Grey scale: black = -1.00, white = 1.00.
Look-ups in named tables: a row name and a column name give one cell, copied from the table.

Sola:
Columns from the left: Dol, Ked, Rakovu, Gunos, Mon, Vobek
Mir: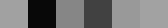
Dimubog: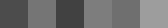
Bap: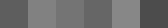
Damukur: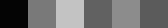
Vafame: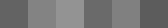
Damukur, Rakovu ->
0.53
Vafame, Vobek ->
-0.28
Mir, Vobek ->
0.27
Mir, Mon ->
0.20
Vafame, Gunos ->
-0.17
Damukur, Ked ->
-0.05
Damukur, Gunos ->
-0.24
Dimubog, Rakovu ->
-0.49
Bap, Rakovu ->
-0.09
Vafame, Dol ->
-0.22
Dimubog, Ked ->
-0.08
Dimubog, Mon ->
-0.13
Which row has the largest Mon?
Mir

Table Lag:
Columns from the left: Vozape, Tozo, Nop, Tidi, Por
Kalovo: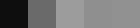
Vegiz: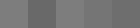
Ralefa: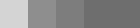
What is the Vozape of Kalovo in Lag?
-0.89
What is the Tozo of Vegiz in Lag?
-0.18
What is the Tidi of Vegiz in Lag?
-0.08
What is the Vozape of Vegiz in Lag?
-0.02
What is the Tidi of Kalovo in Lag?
0.12
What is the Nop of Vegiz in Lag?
-0.02
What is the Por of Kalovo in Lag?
0.14
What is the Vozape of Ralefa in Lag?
0.66
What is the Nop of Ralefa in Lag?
-0.02
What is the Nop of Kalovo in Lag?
0.22
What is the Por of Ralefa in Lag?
-0.14
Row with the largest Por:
Kalovo

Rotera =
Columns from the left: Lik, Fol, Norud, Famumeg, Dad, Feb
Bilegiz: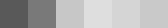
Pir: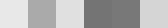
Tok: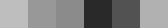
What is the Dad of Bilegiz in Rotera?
0.67
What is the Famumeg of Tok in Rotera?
-0.68
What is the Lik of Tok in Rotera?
0.49
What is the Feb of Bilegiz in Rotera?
0.58
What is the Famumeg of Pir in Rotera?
-0.09
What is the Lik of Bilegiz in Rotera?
-0.30
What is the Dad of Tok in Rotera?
-0.36
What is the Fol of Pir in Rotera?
0.33
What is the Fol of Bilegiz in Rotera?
-0.05
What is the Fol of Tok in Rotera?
0.19
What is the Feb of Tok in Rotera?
0.39
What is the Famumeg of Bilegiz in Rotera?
0.74

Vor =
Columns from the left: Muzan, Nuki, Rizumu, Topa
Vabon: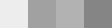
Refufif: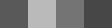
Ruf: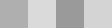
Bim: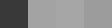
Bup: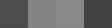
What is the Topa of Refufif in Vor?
-0.44
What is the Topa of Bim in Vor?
0.22
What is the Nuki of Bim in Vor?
0.28
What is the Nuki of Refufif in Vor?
0.46
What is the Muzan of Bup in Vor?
-0.40
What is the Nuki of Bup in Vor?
0.04
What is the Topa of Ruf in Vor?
0.66
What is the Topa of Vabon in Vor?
0.04
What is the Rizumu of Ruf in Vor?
0.21
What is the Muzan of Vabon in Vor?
0.86
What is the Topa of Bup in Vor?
-0.48
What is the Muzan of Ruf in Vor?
0.37
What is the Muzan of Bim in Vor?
-0.55
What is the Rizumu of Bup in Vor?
0.07
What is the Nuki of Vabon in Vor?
0.26
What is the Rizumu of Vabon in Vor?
0.40
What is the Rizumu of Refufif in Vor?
-0.09
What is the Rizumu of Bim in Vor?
0.30
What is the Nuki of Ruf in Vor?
0.71

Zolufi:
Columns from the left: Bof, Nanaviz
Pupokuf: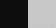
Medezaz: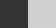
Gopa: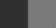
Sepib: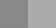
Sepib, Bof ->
0.07
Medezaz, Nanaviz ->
0.62
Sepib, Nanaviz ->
0.34
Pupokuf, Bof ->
-0.90
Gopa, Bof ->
-0.62
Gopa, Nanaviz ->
-0.05
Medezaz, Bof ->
-0.59
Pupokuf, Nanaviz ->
0.57

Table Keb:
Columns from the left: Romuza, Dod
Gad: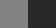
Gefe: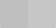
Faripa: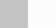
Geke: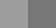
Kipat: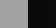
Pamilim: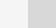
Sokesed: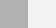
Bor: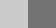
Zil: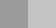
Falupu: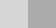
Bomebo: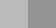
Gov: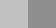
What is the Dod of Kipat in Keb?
-0.92
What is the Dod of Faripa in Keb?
0.98
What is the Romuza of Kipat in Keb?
0.26
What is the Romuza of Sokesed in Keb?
0.39
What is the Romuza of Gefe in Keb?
0.50
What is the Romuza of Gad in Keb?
0.02
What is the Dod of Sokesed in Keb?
0.90
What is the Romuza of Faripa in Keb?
0.54
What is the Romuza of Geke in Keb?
0.24
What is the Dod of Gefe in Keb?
0.55
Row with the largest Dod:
Faripa

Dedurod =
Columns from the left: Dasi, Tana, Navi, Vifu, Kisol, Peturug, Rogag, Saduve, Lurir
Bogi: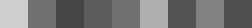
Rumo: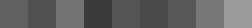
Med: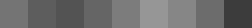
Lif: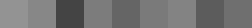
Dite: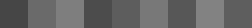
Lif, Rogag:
0.03
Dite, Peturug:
-0.06
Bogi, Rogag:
-0.35
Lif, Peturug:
-0.04
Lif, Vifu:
-0.03
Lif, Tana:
0.06
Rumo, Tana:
-0.37
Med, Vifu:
-0.21
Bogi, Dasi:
0.62
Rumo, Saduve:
-0.06
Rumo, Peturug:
-0.42
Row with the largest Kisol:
Med

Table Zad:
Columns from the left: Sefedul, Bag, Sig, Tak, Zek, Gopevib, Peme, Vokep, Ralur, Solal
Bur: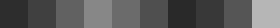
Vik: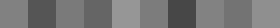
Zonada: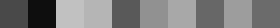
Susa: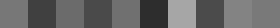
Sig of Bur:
-0.24
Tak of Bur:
0.06
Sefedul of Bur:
-0.65
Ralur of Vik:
-0.10
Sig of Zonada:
0.51
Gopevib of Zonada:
0.14
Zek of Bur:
-0.16
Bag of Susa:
-0.50
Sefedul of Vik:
0.01
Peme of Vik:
-0.44
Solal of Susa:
-0.05
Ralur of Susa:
0.03
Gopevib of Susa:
-0.65

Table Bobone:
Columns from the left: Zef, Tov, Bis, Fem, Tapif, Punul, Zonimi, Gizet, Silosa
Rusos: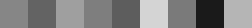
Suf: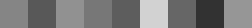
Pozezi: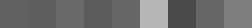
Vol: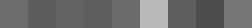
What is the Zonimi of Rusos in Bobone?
-0.04
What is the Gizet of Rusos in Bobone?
-0.80
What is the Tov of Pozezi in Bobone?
-0.26
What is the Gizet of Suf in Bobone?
-0.61
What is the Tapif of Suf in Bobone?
-0.27
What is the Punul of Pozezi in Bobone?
0.43
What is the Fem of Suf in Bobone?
-0.07
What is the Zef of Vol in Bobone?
-0.15
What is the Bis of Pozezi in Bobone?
-0.17
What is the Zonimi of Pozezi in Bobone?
-0.42
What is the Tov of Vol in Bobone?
-0.27
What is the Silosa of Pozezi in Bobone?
-0.01

